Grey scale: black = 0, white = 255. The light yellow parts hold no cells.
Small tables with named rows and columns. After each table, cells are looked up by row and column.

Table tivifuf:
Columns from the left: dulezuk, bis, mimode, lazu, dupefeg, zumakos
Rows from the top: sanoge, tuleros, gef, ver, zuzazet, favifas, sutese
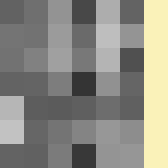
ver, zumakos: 101
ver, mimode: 125
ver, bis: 100
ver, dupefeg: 145
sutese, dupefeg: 148
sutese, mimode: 123
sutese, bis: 97
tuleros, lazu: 106
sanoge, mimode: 147
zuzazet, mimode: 91
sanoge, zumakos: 99
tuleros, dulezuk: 116
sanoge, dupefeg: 173
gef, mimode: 160
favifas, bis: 102
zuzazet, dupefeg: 109
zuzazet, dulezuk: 182
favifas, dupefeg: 151
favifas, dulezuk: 194
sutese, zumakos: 150

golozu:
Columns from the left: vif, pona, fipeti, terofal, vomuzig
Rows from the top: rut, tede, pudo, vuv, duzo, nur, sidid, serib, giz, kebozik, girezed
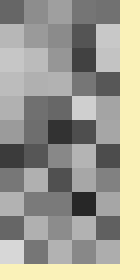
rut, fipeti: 159
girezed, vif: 215
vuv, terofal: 118
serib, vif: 119
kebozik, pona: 176
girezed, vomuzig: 173
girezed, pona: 118
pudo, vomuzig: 195
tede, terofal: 84
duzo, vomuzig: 164
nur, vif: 155
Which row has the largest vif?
girezed

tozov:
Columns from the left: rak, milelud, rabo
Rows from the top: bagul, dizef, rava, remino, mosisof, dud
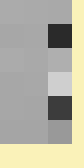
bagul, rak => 171
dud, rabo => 153
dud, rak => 165
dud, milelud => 165
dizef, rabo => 42
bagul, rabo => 169
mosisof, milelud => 166
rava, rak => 171
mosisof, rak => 167
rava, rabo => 175
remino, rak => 167
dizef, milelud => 168
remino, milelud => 168
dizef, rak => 167
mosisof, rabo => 60
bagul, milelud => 170
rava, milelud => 169
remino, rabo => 207

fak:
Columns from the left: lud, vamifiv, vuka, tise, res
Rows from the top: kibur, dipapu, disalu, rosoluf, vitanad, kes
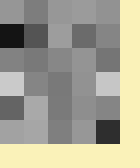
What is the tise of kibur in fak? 155
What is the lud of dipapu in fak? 20
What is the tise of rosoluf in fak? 146
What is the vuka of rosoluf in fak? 121
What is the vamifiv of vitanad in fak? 169
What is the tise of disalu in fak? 148
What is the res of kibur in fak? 146
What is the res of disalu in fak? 117
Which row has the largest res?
rosoluf

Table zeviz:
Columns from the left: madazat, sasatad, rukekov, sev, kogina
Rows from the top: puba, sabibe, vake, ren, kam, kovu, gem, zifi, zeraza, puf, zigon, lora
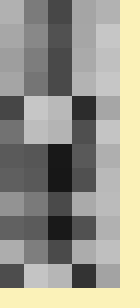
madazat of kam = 70
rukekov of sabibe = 81
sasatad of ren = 117
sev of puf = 81
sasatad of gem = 86
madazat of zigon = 173
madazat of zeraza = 147
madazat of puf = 97
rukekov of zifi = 23
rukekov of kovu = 180
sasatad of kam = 198
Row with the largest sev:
ren

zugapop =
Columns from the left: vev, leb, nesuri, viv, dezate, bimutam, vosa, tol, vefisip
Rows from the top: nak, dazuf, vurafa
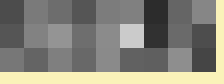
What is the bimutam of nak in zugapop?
128
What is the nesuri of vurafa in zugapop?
127
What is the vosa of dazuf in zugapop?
49
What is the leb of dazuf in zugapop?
130
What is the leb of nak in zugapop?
122
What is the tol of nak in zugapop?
101
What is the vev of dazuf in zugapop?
85
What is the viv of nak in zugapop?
85
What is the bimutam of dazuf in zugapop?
203
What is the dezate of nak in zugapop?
124
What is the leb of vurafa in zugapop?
100
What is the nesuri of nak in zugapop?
109
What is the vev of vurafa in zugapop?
119
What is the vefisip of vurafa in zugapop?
69
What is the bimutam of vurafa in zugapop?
97
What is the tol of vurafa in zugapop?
142
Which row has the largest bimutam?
dazuf

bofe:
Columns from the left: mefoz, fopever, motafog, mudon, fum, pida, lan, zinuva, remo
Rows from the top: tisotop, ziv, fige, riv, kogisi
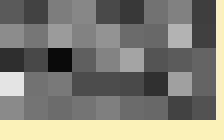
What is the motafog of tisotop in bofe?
125
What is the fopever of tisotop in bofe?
66
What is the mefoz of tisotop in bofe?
90
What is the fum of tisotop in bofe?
73
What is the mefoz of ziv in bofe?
140
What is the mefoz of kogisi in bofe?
138
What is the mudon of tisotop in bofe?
135
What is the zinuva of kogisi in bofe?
66
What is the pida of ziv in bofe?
107
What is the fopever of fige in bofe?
72
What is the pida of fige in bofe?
164
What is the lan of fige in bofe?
84
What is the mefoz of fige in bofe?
46
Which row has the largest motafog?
ziv

